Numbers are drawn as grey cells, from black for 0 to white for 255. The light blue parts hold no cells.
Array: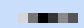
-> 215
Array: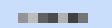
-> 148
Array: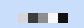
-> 215
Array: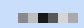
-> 137
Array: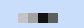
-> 196
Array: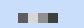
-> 93
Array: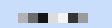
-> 178
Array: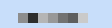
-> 141
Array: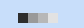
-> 45
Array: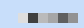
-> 222
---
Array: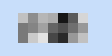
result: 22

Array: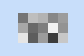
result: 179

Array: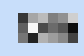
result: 127

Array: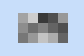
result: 57

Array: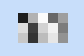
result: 251

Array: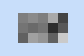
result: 126

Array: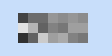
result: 140

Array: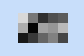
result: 47

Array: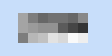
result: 113
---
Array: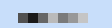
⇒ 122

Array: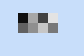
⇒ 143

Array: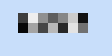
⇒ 39

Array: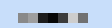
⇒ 60

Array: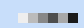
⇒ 78

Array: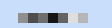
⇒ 99
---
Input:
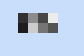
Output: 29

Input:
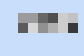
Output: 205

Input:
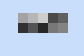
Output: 96

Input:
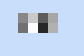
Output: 113

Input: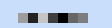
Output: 0

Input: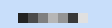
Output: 148

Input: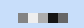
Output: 102

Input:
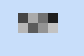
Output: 182
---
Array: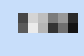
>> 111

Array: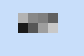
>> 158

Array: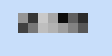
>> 130

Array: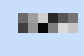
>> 218

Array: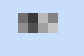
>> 161

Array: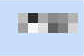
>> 127

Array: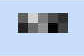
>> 6

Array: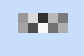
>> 113

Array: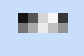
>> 193

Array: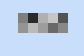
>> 105
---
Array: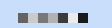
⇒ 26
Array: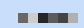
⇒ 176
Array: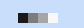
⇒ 248
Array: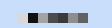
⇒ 98
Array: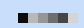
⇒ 213
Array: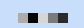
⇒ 42
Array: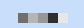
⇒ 231
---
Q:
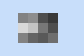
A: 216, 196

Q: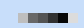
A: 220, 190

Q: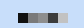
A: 194, 142

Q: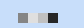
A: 223, 192

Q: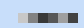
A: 200, 159

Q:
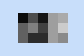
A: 203, 170
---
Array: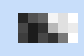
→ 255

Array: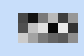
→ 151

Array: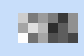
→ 144

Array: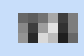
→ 125

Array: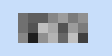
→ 144

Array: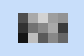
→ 147

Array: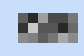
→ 118

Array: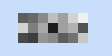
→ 240

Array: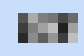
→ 106

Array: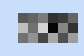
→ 101
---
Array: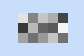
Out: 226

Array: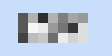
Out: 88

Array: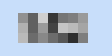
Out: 145

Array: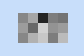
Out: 135

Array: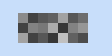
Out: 139

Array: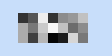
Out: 51

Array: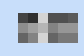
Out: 68
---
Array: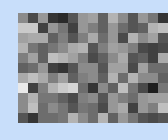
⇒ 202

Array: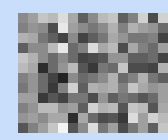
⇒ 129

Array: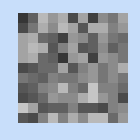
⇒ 74

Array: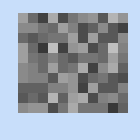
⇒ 138

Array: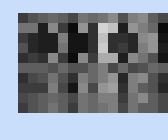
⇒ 115

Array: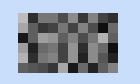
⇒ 167

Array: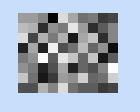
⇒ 187
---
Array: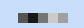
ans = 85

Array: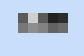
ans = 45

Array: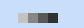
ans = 88

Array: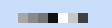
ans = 64

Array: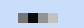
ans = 117

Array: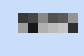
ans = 46
